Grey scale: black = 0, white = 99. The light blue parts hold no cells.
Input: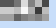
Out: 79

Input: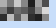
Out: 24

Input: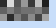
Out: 49

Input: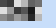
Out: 60

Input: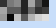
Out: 35

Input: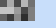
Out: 76

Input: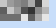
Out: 77
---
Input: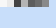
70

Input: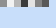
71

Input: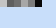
48

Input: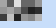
70

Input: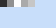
66

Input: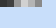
59
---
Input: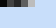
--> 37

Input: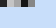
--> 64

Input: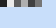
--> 68

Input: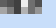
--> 69

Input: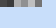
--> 68

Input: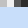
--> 75

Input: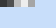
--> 74
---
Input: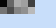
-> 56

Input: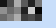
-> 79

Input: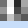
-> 28

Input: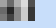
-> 79

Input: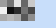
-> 45

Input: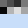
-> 86
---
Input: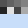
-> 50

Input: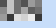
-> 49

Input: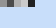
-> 13

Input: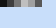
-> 34

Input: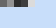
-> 85

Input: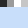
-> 77

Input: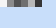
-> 21
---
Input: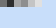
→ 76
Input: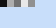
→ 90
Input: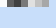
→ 75
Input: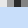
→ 17
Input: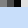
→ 2
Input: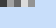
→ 85
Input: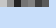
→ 24
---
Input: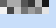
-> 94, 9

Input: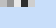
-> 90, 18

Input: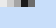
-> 91, 10

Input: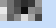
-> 90, 5

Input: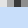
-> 88, 23

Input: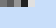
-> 87, 13

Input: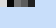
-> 85, 2

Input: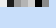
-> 92, 0

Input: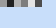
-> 88, 13
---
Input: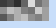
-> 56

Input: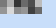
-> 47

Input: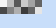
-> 95

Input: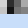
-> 82

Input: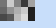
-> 40

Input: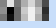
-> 56
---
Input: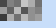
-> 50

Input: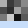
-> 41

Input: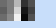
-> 25

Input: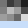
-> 29

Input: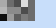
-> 42

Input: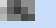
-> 55

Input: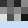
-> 37
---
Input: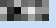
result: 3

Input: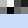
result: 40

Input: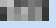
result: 52

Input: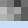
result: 64

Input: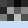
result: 36

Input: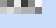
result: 74

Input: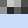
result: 35
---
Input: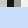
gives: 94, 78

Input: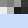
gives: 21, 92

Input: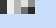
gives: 55, 21

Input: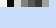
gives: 62, 95

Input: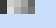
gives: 40, 22

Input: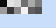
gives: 48, 60

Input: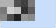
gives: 47, 53
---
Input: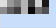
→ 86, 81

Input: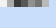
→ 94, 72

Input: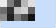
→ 91, 86

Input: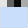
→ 89, 66

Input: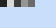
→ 84, 58

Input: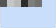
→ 77, 71

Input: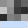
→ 77, 66
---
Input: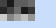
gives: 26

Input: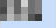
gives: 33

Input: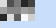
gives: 85

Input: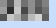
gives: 55

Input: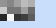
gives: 57

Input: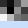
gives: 17

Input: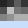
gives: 14
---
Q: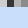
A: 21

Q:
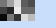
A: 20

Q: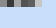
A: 32

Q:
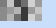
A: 22

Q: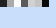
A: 81

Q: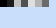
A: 86

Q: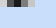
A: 10
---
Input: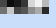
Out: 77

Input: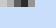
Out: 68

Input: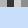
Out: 21

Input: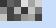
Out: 26

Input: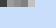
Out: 60

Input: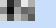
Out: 29

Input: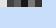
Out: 26

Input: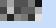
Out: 14

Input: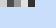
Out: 30

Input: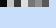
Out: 76
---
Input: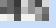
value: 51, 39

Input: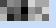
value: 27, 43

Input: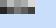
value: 51, 25

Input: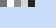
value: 44, 14

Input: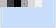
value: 73, 94

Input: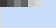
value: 22, 84

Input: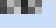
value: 31, 71

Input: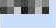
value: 46, 18
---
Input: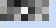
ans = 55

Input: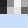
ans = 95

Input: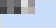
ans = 86

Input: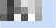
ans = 82

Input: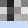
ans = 56

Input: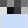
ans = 28
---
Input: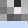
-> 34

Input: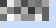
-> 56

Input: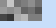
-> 71

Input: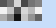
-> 77

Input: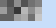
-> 66

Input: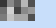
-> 65

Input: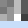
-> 58
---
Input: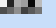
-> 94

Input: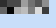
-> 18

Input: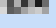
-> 74

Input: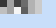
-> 21

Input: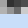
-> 63

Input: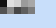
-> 7
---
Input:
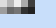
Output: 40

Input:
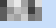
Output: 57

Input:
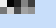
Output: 80

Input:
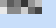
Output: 53

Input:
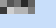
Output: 80

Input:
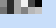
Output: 17

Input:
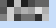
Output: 80

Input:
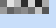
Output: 38
